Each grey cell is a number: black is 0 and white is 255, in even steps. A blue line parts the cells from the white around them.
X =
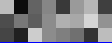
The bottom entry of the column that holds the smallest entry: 32
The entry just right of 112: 51
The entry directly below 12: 120
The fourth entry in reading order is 134
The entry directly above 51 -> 213
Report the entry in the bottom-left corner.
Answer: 69
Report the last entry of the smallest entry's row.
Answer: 63

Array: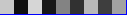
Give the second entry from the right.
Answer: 62
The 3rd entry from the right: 185
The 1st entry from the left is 200

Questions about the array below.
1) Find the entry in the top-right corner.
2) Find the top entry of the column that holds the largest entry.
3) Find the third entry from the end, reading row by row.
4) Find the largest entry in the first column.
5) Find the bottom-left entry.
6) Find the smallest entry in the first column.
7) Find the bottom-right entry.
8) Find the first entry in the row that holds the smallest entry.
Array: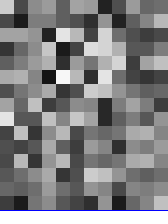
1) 110
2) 95
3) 103
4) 228
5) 61
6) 53
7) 192
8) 170
